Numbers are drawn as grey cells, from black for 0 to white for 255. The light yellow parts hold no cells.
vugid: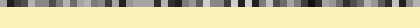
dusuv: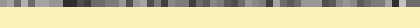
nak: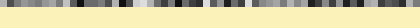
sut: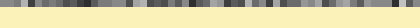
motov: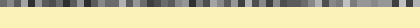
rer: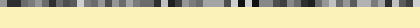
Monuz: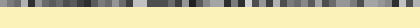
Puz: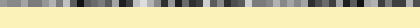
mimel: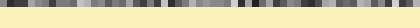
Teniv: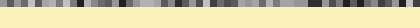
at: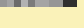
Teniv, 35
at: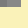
sut, 15
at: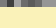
dusuv, 37
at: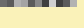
mimel, 49
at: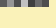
Teniv, 26
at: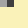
mimel, 38

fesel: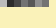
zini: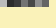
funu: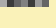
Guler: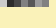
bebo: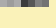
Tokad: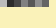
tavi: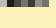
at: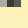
bebo, 2
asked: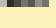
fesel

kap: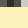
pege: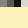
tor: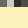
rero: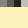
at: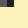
rero, 1
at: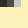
kap, 1
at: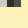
tor, 1
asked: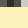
kap
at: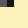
pege, 1

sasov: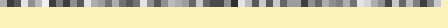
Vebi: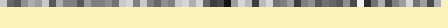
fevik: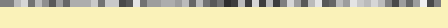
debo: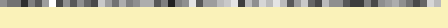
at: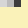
Vebi, 34
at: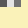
fevik, 18
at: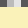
fevik, 43
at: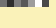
debo, 2

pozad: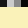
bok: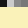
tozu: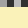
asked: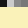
bok
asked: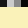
pozad
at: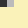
tozu, 1
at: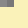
bok, 2

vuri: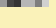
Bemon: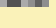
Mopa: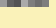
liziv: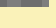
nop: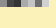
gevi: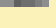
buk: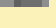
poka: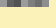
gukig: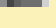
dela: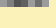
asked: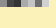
nop
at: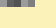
poka, 0

